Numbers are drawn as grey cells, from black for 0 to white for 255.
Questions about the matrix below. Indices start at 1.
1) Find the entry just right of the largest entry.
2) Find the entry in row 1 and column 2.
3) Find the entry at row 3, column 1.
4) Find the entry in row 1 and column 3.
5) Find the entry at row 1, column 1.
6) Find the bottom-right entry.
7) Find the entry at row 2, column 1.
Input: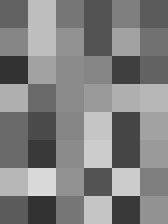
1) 146
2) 190
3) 50
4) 119
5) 98
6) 146
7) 133
